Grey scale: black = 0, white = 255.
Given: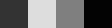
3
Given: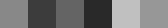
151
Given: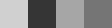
117
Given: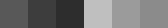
139
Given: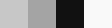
249
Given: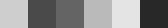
40
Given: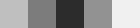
240
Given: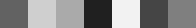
127
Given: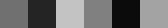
163
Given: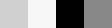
136
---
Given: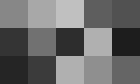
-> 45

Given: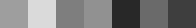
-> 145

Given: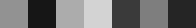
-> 211

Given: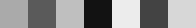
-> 18

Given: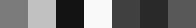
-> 249

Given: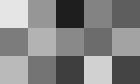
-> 137

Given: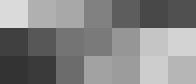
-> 122
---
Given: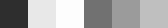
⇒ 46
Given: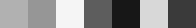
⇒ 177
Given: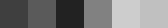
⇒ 63
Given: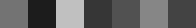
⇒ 115
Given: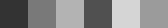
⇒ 51
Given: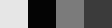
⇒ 230
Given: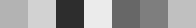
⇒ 179
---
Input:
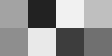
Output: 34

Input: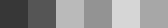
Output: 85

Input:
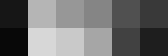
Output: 181

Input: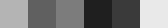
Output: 96

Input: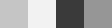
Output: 242

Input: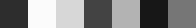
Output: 251

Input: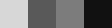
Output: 89
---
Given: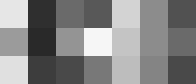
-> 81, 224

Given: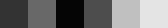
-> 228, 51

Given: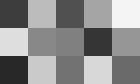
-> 244, 40

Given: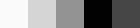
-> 70, 250

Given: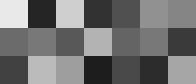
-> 133, 65

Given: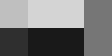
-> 118, 47

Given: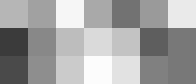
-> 234, 74

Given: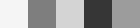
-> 156, 245

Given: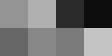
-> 12, 103

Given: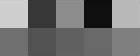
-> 185, 112
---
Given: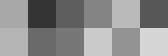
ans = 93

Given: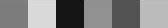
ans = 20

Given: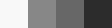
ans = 103

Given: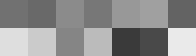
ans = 139

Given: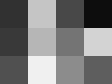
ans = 72

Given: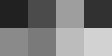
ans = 158

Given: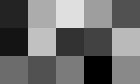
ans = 223

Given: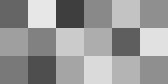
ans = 62
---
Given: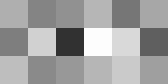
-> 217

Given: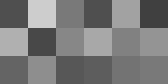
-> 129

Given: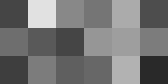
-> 158

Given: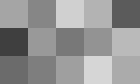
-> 147

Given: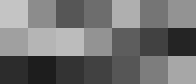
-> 65

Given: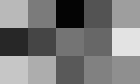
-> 103

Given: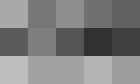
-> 49

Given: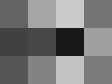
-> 24
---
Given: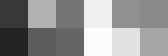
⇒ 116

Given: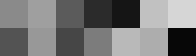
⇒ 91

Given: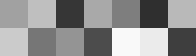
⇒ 54

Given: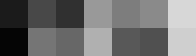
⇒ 48

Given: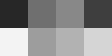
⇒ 136

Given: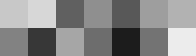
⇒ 96
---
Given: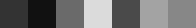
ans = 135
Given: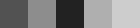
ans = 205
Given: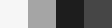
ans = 70
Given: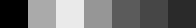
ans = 42
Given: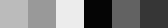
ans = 54
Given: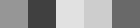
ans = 105
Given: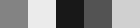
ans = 208
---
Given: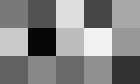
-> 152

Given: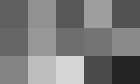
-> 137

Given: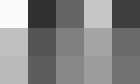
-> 107

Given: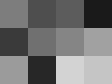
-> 161

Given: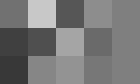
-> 127

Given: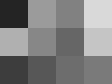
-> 197

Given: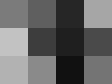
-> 74
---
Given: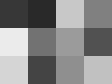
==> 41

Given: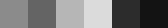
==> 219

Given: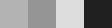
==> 149

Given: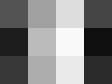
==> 160

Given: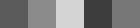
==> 212

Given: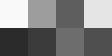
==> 157

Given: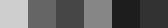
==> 134
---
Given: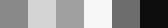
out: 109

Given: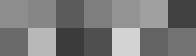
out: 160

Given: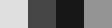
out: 23

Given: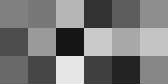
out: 93

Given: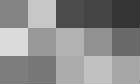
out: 68

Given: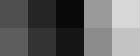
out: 154
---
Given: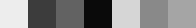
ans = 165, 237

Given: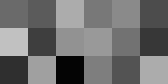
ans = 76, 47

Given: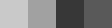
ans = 89, 201

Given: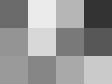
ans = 51, 154

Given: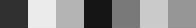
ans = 150, 48

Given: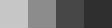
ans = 47, 198

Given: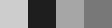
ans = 120, 205
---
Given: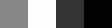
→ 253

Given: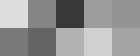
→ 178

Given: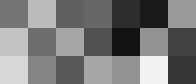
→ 146

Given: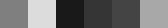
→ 53

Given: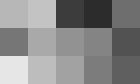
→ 162

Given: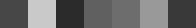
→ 109

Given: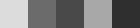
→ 73

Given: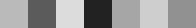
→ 166

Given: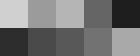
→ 88
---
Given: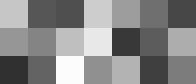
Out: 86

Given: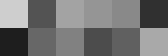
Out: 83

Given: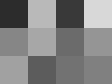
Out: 185

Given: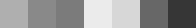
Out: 137

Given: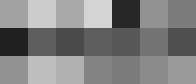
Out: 205

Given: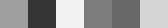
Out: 53

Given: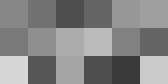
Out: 114
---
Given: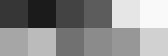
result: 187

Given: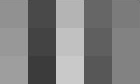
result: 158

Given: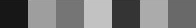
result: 117

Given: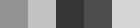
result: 147

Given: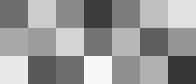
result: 109

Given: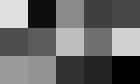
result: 154

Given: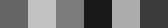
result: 194

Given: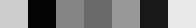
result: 133

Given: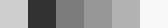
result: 50

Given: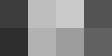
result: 83
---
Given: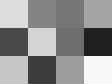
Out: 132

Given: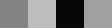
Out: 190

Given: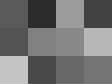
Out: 44

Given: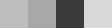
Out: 167

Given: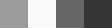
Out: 250

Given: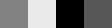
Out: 233

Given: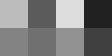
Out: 91

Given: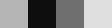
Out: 14
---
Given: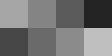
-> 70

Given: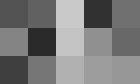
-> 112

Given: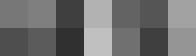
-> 99

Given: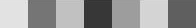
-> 157

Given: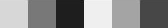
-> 164

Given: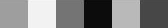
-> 185
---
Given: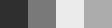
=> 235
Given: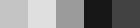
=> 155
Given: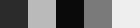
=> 10
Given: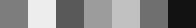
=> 89
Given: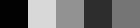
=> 146
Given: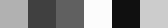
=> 96
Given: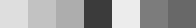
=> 173
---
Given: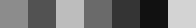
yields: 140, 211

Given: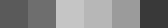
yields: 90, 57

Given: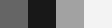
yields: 101, 243

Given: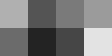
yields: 176, 227

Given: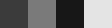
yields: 59, 228

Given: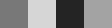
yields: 120, 163

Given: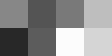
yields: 135, 213

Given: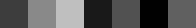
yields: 61, 96
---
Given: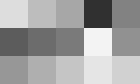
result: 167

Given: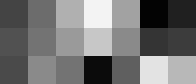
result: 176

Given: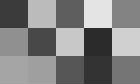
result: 94

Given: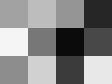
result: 149

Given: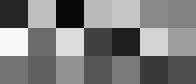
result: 10

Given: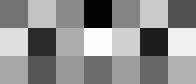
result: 139

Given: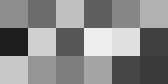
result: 192

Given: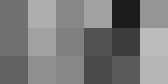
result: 135

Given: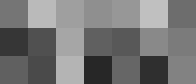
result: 159
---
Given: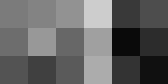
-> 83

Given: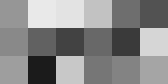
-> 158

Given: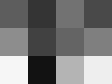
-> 246

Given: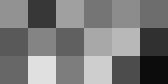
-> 103

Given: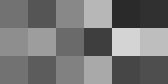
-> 114

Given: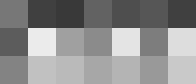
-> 131

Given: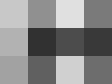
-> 162
